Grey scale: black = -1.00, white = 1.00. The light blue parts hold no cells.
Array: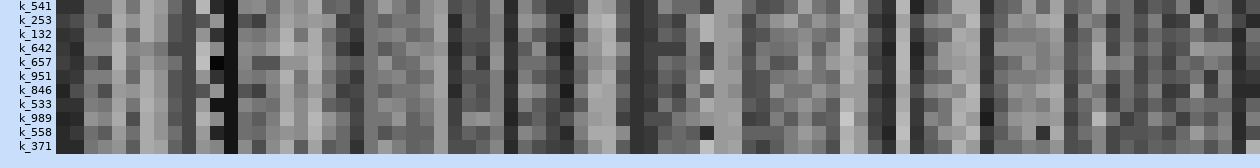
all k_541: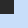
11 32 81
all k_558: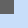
25 26 29 49 50 51 62
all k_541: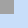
4 38 53 71
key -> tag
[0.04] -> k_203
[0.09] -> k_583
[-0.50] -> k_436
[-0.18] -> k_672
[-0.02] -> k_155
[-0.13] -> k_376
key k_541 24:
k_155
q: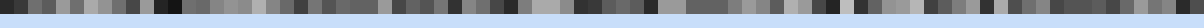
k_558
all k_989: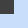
28 35 40 49 58 72 76 80
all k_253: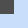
1 3 30 61

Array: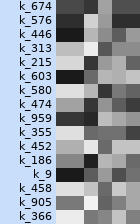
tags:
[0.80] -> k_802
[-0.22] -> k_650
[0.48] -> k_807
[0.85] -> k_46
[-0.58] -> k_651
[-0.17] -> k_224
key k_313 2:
k_46
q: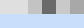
k_458
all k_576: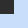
0 1 4 5

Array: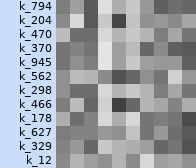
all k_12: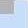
1 4
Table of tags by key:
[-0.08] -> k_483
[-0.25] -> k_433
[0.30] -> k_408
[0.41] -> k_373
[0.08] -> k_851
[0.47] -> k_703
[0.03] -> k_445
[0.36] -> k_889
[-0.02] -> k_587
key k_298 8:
k_408
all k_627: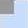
3 7
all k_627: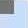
6
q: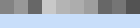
k_329
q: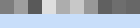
k_794

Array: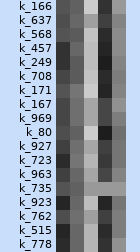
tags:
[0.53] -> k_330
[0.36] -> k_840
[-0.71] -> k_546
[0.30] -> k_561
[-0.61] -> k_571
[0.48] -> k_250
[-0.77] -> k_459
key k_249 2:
k_250
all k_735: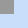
2 3 4
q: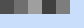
k_762

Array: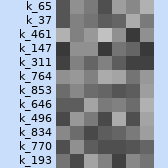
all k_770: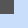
5
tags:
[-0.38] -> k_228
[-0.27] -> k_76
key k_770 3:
k_228
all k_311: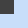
0 5 6
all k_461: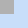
0

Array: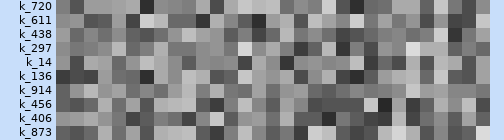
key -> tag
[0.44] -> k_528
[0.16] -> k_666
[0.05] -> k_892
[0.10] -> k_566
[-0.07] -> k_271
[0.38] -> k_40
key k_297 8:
k_271
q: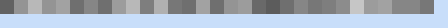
k_914
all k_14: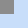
8 10 12 15 17 20
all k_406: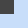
5 9 22 25

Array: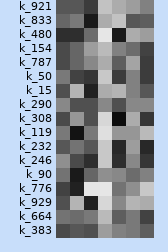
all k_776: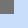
4
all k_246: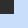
2 4
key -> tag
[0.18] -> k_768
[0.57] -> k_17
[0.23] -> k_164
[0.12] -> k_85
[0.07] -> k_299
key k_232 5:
k_164
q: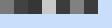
k_50
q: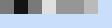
k_119
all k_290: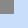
0 3 5 6

